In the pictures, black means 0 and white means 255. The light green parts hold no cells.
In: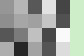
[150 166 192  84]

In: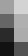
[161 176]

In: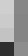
[207 133]

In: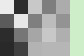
[235 231 166 182]

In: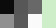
[11 89]

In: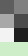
[94 75]
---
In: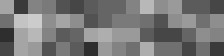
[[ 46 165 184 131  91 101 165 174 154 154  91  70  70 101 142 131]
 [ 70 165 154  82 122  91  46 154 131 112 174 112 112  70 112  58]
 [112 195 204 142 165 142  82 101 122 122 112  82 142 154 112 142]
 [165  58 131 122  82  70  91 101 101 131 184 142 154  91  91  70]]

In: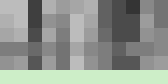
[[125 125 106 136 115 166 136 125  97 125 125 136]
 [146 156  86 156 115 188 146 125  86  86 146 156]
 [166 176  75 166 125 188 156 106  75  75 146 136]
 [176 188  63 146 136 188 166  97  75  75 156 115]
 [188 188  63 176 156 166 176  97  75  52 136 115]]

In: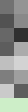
[[ 82 137]
 [ 93 171]
 [103  47]
 [114 148]
 [126 159]
 [191 211]
 [202  93]]

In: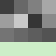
[[ 62 104 128 167]
 [116 104  93  83]
 [158 201  53 138]]

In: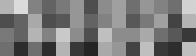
[[ 78  99 169  78  88 150  99 130 160  88 121 160  67 180]
 [111  45 111  45 180  56  36 169 150  67 191  56  45 191]
 [121  99 180 130 201 140  78 191 140 140 169 111  88  56]
 [180 219 130  99 121 150  78 140 160 111 150 130 111 210]]

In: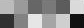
[[ 49 130 230 165 207  17]
 [187 154 102 121  92 218]]

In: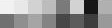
[[112 143 165 132  71  92  61 153]
 [241 232 210 188 122 210  22 176]]
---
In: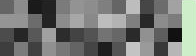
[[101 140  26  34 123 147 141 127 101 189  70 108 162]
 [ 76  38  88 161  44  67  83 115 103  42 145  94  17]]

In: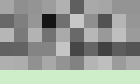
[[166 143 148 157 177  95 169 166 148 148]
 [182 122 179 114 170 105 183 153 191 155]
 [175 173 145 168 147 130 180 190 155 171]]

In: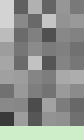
[[211  96 177 100 150 121]
 [188 107 128  80 136 130]
 [166 107 194  85 132 119]
 [113 153 126 115 154 139]
 [ 57 157  86 147 144 112]]

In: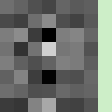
[[111  99  80  69 101  90  95]
 [125 140  59   0 126 133 102]
 [126  96  79  99 128 123  94]
 [110 100  79  81 105  96 101]]

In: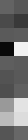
[[ 99  87]
 [ 90  92]
 [ 94  91]
 [ 78  96]
 [187 220]]

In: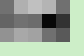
[[113 176 192 180 112]
 [146 168 162 112  89]]

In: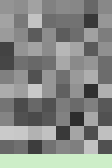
[[148 142 162 129 138 135 103 136]
 [155 137  91 141  92 109 161 125]
 [ 70 112 104 112 168 138 149 109]
 [172 159 201 150  96 146  47 176]
 [132  81  74  87 130  44 168  81]
 [103 112  61 114 134 127 194  80]]

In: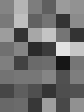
[[132 181 125  95 155 146]
 [157  51 167 196 117  51]
 [127  66 106 109  22 118]
 [ 70  94  79  52  78  81]]
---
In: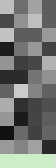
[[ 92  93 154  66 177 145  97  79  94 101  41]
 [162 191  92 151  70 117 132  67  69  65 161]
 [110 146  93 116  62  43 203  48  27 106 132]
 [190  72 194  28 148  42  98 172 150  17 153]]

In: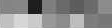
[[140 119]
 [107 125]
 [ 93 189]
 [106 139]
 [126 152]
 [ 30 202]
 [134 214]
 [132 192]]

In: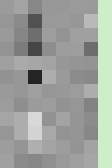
[[154 185 160 109 147 137 173 131 140 135 163 166]
 [155 151 160 158 149 140 156 150 149 149 148 159]
 [152 154 147 157 151 154 152 146 163 147 157 153]
 [152 153 158 142 164 173 150 157 146 168 164 144]
 [135  81 110  69 166  36 159 155 216 211 175 135]
 [164 138 134 124 170 151 150 142 173 173 149 139]
 [155 150 154 147 160 146 154 156 165 150 157 160]]

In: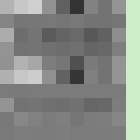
[[148 118 142 126 147 148 123 125 134 125]
 [115 115  97 104 115 115 123 104 125 124]
 [130 115  88 101 122 128 123 102 124 123]
 [ 51 120 105 112  80  53 123 113 118 123]
 [ 96 117 100 109 118  98 123 110 127 125]
 [146 120  90 112 125 144 123 112 123 123]
 [208 119 116 116 167 205 123 116 129 124]
 [199 118 109 114 178 198 122 114 135 125]
 [179 132 172 147 146 176 123 147 121 122]]

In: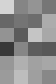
[[118 172 168  88 167 136]
 [148 109 197  93 161 159]
 [133 116  91 134 176 189]
 [212 103 147  56 151 155]]

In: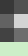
[[ 81 211 109]
 [ 56  98  66]]

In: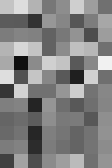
[[112 167 157 112 241 111 135 133 143 146 140 148]
 [158 125  77 183 136 209 115 111  87 115 116 112]
 [207  86 147 192  89  31 205  88 123 100 100 187]
 [141 134 120 139 195  89 150 110 121 117 111 158]
 [119 151  98  98 208 135 113 149 142 127 124 139]
 [179  50 129 196 139 197 113  36  93  38  44  77]
 [221  90 132 215  15  82 210 131 108 115 130 163]
 [196  91 124 180 169 222  53 127 101 105 124  64]]
